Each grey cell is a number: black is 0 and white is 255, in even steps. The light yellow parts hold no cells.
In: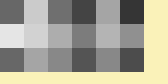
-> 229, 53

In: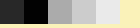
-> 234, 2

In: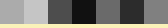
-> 197, 17

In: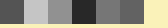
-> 197, 40

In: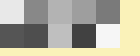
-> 246, 65

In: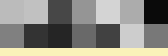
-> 212, 10

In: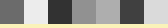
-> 236, 50

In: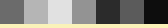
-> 225, 13
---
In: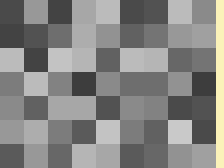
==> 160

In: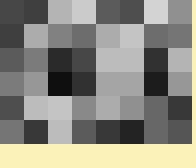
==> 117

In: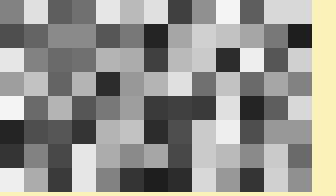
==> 31

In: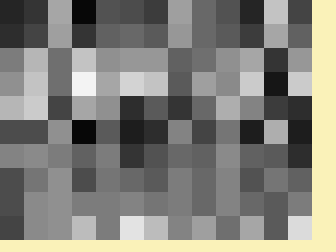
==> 97

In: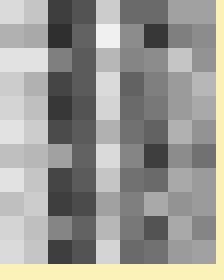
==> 140

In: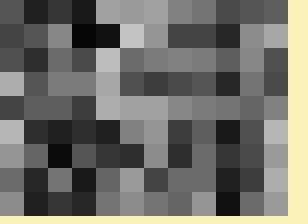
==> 167
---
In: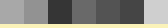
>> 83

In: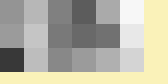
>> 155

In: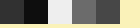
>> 238

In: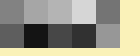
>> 71

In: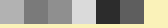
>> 218

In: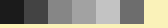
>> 162
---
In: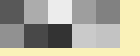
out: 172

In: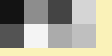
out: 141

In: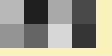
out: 31

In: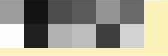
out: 18

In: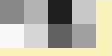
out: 179

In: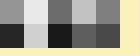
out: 233
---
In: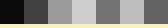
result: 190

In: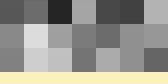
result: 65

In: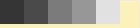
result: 151

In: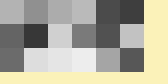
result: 75

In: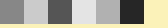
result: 177

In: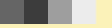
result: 158

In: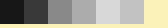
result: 216

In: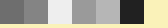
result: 182

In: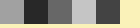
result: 197
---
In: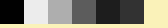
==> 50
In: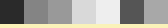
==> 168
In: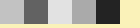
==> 35
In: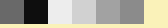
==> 139
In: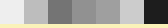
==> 29
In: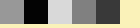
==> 57
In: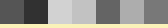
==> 120
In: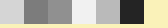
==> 36
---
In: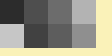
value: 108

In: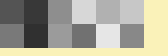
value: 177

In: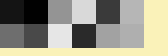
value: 58

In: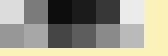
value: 55

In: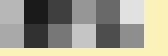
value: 105

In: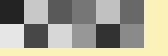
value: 193

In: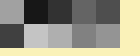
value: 100

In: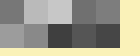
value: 112

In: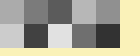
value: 183
